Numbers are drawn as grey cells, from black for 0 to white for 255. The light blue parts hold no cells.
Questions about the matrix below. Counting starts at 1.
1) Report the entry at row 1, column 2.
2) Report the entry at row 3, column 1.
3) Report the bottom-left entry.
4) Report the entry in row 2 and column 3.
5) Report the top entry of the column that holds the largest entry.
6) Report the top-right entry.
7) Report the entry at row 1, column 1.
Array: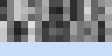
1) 131
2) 62
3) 198
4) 198
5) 90
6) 159
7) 46

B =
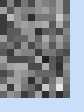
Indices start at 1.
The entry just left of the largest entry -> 130
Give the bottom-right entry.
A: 90
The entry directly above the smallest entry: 118
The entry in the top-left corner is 60
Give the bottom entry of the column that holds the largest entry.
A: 46
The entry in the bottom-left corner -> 102
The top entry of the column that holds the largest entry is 160
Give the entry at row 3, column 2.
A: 186
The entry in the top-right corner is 90
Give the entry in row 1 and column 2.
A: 130
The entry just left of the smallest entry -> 172
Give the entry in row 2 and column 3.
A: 146
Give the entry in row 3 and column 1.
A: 60
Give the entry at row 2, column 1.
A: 160
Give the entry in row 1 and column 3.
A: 60
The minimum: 32

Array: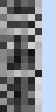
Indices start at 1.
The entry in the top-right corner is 178
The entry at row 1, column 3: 60
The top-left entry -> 72
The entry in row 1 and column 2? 134
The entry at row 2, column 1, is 178
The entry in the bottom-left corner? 35
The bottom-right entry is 193
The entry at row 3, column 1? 119
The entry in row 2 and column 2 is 72

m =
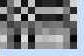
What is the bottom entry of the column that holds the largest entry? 170
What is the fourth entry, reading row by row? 23
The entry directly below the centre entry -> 130
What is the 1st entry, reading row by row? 23
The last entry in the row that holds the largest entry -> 7
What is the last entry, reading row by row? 53
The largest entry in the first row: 208
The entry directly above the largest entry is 157
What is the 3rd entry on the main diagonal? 208
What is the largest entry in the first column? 208
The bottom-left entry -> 157
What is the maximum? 221
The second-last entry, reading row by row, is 130
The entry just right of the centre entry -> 105

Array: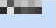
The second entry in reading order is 87
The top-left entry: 206
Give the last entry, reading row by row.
58
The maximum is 221

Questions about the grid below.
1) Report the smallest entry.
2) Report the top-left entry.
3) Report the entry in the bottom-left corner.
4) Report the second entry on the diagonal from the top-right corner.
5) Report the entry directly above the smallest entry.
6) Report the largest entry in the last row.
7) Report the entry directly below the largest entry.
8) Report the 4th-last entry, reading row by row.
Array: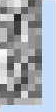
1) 39
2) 177
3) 165
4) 137
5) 177
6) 191
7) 232
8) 177

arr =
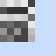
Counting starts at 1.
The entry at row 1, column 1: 206
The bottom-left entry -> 107
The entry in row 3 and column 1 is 218
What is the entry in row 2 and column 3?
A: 51
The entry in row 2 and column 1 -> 80
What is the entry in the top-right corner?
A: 67
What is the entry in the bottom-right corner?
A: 176
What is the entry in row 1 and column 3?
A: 206
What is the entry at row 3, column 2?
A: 206

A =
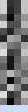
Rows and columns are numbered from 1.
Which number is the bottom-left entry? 121
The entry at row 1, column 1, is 207
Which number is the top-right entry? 195
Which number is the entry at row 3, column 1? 121
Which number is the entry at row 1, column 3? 62
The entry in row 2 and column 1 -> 207
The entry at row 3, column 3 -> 93
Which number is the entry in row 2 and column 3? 62
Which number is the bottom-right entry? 150

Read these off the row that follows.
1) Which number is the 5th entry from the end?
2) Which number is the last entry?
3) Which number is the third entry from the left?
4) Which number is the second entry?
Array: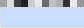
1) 192
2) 152
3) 63
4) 220

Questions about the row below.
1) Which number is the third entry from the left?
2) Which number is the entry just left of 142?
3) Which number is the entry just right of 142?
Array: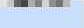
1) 100
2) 212
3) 116
